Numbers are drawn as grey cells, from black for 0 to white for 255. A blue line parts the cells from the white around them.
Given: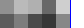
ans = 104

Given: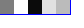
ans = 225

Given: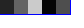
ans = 5

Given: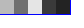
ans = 58

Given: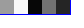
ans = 114

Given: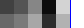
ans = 12
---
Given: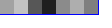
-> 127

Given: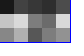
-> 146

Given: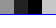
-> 199

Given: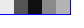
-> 179

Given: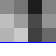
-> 105

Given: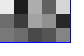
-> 132

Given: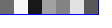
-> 88

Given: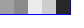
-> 40

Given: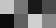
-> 136

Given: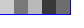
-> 109
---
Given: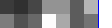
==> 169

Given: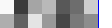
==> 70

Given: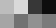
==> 114

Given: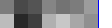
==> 199

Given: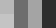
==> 109

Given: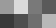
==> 78

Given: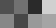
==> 71
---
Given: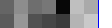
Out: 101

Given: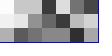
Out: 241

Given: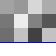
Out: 119

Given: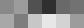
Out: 137

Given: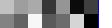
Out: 193

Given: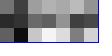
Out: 42

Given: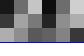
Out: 56

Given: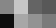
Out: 135

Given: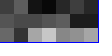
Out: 84
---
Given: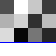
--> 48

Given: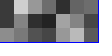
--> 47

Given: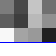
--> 185

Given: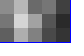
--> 162

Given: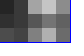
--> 86

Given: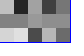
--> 153

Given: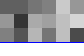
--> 170

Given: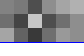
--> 198

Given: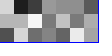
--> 246

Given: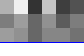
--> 103
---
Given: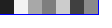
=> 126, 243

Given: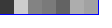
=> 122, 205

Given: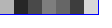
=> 126, 215

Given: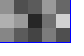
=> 38, 209

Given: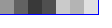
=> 79, 224

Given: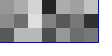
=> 129, 223

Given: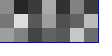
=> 158, 221

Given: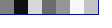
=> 108, 247

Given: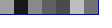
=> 96, 190

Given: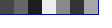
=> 237, 237
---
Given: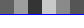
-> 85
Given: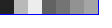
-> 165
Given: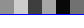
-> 113
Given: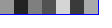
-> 170
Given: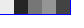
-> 67
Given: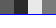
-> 123
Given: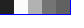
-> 97
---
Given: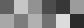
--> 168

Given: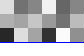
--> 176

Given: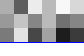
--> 153

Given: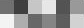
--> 243

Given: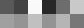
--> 160

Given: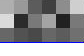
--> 218
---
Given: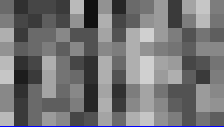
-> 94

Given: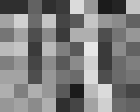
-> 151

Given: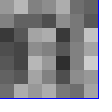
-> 195

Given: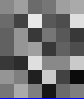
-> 56

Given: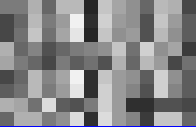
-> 93

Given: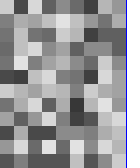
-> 96

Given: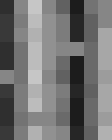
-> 167
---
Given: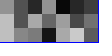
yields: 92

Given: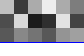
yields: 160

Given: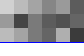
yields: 59

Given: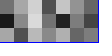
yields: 125

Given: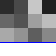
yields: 136

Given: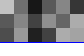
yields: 163

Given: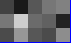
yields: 141

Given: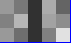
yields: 225
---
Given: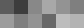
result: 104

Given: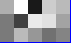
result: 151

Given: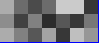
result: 55

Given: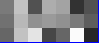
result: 102

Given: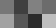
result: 87

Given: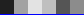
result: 191

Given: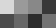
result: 103
